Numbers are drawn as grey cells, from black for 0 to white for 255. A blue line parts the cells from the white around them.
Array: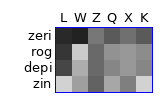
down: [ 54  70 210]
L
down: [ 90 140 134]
K
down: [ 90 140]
K

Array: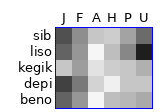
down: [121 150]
F
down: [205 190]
H
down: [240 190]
H
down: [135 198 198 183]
P
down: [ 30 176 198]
U

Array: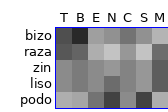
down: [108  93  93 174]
M
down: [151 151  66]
S
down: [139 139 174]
T
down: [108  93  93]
M

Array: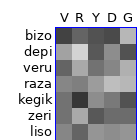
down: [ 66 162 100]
V
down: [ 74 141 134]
D
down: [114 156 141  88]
Y
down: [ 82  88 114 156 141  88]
Y
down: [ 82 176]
G
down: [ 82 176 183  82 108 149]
G

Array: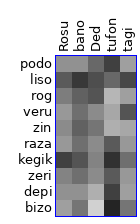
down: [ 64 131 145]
Rosu
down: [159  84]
tagi
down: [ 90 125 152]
Rosu
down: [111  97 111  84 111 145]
bano

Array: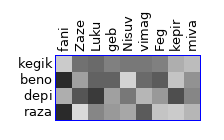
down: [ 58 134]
Luku
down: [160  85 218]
Zaze
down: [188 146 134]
miva
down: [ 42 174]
fani
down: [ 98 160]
geb

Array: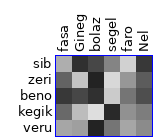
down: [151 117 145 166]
faro
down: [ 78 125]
Nel
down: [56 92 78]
Nel
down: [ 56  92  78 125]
Nel
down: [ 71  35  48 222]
bolaz

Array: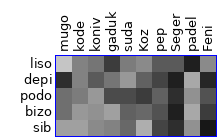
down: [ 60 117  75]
gaduk
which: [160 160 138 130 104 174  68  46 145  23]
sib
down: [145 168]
padel

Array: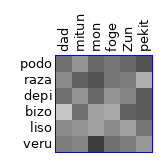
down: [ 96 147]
mitun
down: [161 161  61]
mon
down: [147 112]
mitun
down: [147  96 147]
mitun
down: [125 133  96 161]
Zun

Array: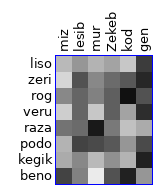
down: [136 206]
miz
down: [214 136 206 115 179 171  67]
miz
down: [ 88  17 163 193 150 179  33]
kod
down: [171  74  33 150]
gen
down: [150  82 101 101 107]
lesib

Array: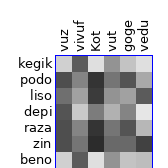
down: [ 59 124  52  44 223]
Kot
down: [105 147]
vut
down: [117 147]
vut

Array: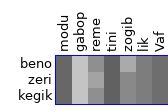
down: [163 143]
reme
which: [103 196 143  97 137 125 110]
kegik
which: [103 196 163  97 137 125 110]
zeri

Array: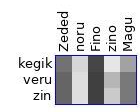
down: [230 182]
zino
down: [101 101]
Zeded
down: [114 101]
Zeded
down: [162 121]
Magu
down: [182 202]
zino
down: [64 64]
Fino

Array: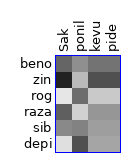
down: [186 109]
ponil
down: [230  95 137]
Sak
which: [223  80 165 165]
depi
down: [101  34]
Sak

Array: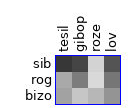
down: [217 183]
roze
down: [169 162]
tesil
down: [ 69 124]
gibop

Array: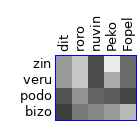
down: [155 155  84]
dit
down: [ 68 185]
Fopel

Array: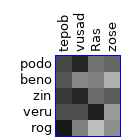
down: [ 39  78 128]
vusad

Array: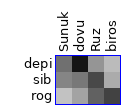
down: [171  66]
biros
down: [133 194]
Sunuk
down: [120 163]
dovu

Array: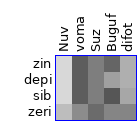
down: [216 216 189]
Nuv
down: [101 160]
Buguf
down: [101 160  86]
Buguf
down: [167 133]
difot
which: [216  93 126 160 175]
depi
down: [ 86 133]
Buguf

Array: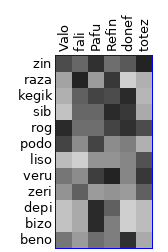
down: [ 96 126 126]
Refin
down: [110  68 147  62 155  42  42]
Pafu
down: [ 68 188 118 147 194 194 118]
Valo
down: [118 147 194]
Valo
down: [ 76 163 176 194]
Valo

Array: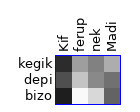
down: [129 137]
nek
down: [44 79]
Kif
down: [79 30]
Kif

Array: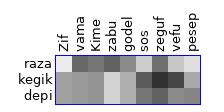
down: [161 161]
Zif
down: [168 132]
pesep
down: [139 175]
godel
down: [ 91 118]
sos

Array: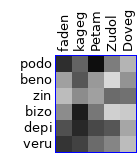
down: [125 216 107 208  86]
Zudol
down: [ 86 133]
Zudol
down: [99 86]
kageg
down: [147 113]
Doveg
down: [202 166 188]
Doveg

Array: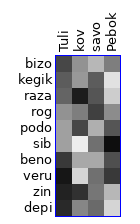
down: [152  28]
kov
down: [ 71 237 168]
kov
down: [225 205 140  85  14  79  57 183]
Pebok

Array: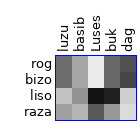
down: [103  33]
buk
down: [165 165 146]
basib
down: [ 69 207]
dag
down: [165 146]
basib

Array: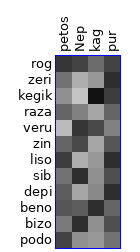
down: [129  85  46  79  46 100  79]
pur
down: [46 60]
pur
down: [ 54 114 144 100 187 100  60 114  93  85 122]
petos
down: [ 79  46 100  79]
pur
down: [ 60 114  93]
petos
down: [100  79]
pur

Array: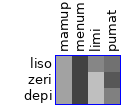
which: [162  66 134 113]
liso
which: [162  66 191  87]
zeri
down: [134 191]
limi

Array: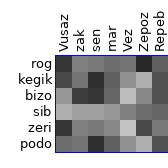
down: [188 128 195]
Vez
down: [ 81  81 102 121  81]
Repeb
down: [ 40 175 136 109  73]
Zepoz
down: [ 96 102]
mar

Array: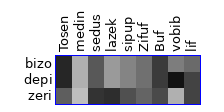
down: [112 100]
Zifuf
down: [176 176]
medin

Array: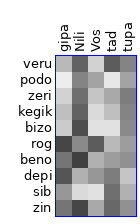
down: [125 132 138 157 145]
tupa
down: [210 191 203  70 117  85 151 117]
gipa
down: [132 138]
tupa
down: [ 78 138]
Nili

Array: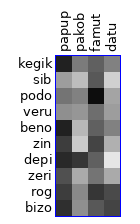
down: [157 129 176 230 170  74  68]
datu
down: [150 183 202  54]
pakob

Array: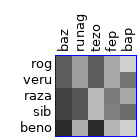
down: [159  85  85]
runag
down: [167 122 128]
fep
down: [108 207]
bap

